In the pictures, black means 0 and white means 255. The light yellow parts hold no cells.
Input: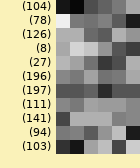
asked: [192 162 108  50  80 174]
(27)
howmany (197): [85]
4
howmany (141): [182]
0
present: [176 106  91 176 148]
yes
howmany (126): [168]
0

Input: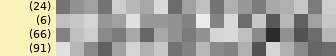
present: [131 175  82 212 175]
yes
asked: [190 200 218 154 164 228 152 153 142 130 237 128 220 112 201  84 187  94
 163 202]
(6)
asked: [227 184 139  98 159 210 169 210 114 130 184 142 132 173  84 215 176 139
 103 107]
(91)

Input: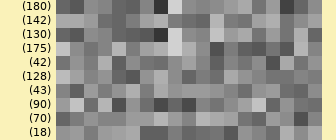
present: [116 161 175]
yes
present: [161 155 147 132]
no
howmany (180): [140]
4

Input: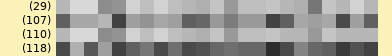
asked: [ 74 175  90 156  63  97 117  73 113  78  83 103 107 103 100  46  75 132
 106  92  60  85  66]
(118)
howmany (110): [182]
7

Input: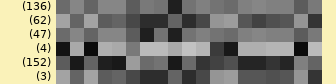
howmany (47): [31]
2
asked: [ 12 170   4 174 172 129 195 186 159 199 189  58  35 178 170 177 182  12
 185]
(4)
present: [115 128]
yes
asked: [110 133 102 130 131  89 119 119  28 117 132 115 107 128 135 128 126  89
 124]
(136)
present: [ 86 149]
yes

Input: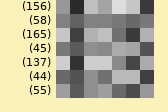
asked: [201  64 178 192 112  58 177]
(165)
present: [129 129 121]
yes

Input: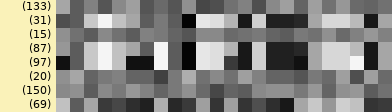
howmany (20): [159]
3
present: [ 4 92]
no
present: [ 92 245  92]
yes
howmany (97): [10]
0
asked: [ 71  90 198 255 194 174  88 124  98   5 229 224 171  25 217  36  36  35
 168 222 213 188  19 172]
(31)
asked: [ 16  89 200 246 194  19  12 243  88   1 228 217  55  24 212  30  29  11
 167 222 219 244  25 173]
(97)
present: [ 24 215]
no

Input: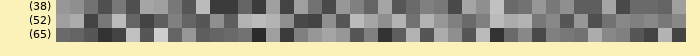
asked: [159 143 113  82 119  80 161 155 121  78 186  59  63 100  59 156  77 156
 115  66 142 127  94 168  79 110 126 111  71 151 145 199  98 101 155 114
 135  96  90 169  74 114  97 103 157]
(38)
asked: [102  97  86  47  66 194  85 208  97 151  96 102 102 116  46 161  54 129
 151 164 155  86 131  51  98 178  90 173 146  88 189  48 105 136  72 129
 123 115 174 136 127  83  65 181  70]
(65)
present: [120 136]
yes
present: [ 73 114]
no
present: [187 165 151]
no

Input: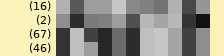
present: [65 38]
yes
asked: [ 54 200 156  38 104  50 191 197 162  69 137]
(46)
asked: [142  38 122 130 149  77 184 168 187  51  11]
(2)
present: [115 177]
yes
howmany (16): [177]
2

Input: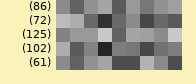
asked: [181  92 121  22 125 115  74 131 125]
(102)
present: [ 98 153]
no
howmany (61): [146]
1

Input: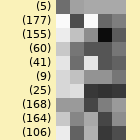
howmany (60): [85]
2
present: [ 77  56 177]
no
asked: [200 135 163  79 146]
(164)
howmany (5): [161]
1
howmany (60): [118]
2

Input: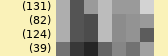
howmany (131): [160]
0
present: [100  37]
no
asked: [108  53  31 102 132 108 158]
(39)
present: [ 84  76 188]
yes
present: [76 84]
no

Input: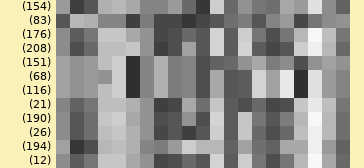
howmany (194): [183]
3
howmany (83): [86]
3
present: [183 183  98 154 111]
no
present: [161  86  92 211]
no
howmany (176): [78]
2
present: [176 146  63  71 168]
yes

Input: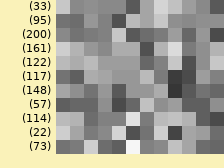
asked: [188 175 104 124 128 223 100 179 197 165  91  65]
(114)
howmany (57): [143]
3

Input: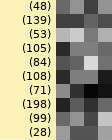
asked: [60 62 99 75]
(139)
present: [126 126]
yes

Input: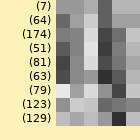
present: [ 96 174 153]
no
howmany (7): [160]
0
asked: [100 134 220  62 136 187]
(51)
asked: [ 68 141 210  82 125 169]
(81)
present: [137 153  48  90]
yes

